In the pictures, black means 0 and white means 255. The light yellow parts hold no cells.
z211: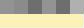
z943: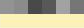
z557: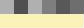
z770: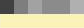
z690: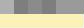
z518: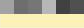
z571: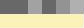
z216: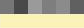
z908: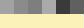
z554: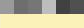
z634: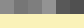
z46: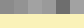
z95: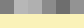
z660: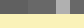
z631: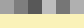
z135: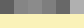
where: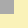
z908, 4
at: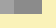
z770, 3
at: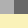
z660, 5
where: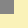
z135, 2

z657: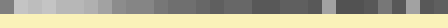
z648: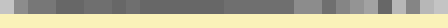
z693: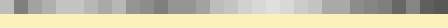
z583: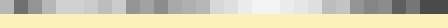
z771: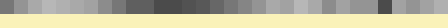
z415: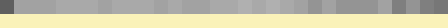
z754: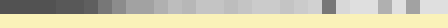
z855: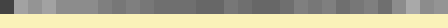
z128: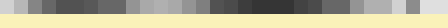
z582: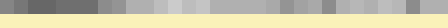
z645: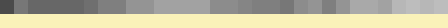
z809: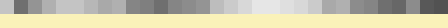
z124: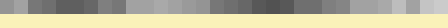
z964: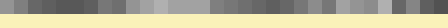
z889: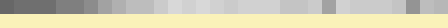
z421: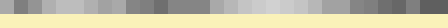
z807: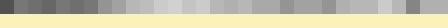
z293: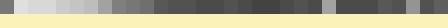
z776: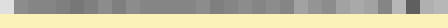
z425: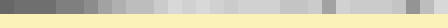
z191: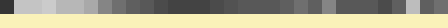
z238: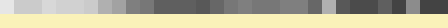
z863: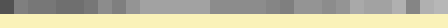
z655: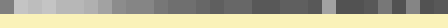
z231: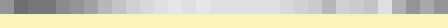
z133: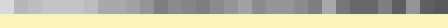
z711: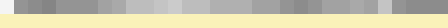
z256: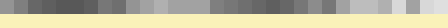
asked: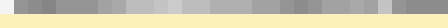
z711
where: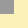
z124, 14

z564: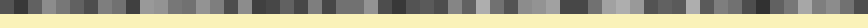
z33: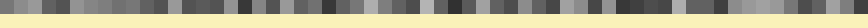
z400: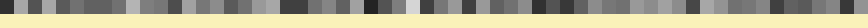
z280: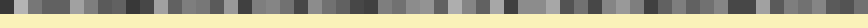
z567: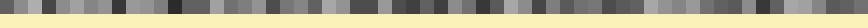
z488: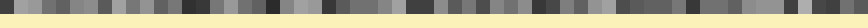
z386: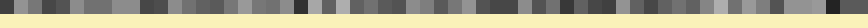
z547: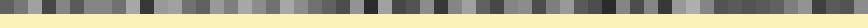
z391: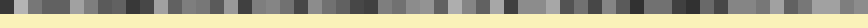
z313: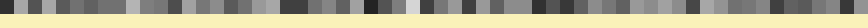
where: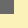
z391, 51
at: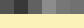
z400, 40
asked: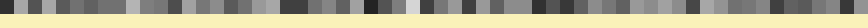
z313
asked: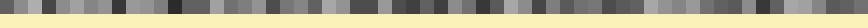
z567
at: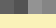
z33, 4

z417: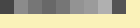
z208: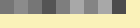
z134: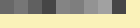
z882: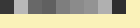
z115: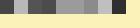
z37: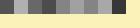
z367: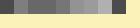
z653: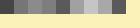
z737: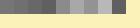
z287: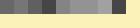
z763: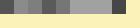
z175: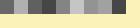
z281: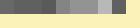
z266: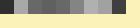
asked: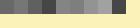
z134
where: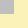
z115, 8
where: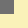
z737, 2

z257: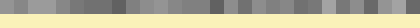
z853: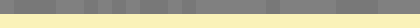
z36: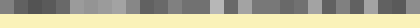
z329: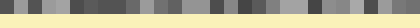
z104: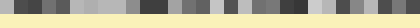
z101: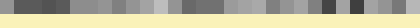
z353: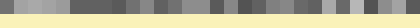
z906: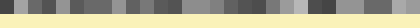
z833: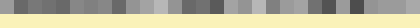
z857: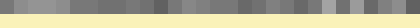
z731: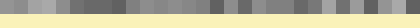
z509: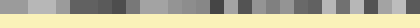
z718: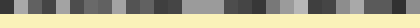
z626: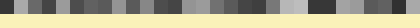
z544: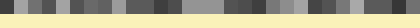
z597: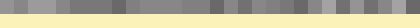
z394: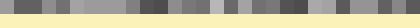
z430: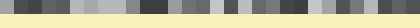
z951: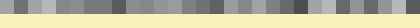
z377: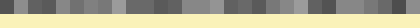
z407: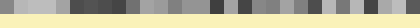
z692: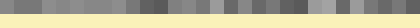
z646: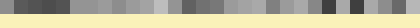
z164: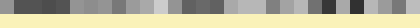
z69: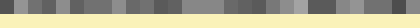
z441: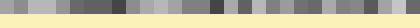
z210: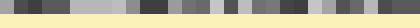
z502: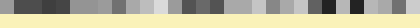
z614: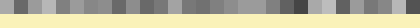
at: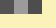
z833, 24
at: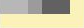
z509, 3
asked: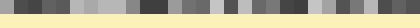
z430
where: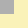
z104, 7

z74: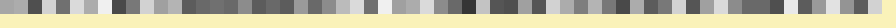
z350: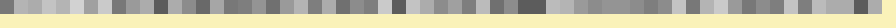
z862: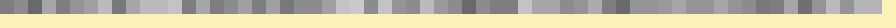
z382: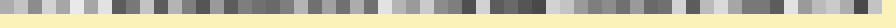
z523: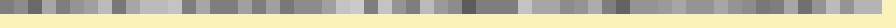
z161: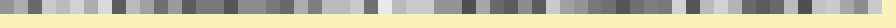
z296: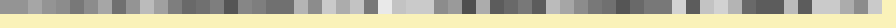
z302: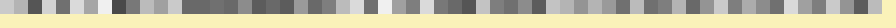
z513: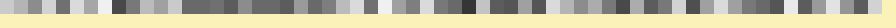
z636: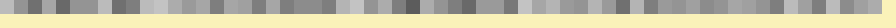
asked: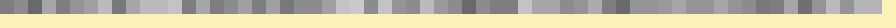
z862
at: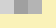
z74, 11
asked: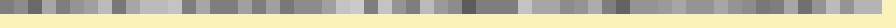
z523
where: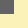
z523, 45
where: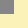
z296, 18
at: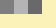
z302, 48

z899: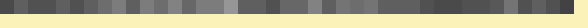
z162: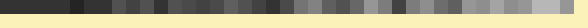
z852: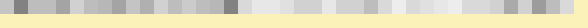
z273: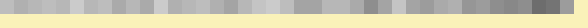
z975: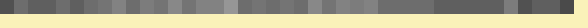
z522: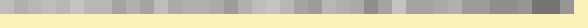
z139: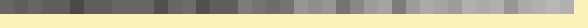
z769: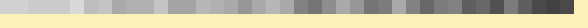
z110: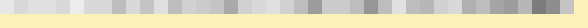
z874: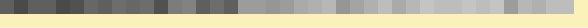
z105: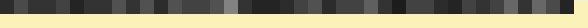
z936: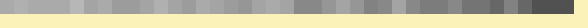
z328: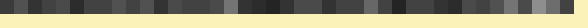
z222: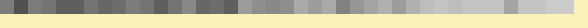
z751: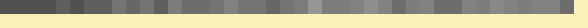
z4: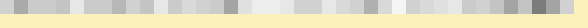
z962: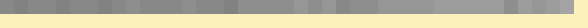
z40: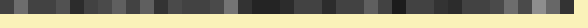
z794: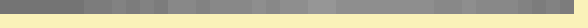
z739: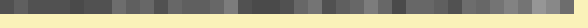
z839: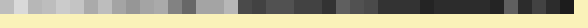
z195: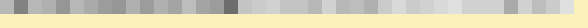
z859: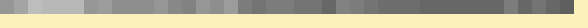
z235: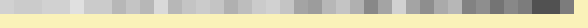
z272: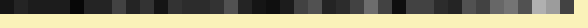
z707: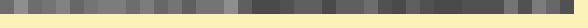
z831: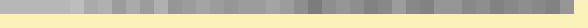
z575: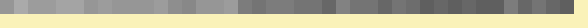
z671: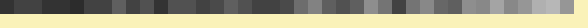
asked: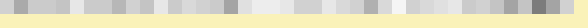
z4
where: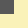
z899, 36
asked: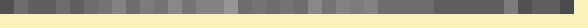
z975
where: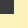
z328, 1
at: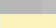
z831, 3

